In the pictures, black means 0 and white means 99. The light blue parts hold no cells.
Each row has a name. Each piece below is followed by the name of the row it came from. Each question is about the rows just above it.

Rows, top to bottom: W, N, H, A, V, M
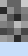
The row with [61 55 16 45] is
M
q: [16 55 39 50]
N

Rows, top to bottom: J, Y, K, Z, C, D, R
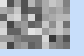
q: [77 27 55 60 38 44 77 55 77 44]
Z
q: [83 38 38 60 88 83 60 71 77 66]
C

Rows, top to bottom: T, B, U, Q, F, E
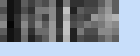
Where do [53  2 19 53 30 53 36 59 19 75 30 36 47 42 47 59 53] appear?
Q

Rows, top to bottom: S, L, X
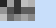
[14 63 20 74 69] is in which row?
S
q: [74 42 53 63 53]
X

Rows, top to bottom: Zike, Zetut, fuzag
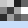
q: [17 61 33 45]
fuzag
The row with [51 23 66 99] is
Zetut

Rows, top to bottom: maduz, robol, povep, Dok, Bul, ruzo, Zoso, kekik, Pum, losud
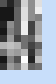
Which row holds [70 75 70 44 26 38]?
Zoso
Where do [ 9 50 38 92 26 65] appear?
Bul
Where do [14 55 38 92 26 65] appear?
Dok
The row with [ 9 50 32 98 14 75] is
Pum

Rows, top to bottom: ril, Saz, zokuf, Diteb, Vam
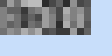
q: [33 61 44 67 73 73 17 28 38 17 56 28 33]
ril
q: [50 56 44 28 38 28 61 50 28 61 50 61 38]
zokuf

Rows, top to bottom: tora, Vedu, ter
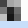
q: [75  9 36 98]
ter
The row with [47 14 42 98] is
Vedu

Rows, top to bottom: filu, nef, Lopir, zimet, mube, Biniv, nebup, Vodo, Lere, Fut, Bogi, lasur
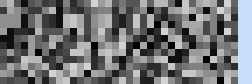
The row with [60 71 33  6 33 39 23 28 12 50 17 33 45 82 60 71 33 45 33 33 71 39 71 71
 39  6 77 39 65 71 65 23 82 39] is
filu
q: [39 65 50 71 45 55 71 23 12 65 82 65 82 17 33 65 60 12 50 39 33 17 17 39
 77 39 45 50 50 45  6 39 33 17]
Fut
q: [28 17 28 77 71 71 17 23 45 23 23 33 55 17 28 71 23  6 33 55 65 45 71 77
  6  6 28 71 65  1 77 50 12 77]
Lere
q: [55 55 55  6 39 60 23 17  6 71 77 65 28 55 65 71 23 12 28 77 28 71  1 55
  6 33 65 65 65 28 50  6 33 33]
zimet
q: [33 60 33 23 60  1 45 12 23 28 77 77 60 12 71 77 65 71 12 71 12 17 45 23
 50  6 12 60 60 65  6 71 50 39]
Vodo

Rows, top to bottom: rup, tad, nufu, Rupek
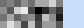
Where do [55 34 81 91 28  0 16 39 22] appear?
tad
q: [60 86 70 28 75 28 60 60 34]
Rupek
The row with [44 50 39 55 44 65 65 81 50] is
rup

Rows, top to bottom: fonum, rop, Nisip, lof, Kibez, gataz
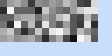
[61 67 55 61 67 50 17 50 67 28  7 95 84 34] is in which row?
gataz
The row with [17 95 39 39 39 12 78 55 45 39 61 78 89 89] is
rop
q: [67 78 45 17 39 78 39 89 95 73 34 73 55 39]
Kibez
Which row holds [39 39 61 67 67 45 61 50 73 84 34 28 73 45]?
Nisip

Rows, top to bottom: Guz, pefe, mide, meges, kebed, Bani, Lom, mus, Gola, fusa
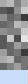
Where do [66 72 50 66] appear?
Guz
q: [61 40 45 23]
mus
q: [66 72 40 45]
Gola

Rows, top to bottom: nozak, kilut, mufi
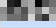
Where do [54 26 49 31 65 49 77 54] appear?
kilut
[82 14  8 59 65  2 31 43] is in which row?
nozak

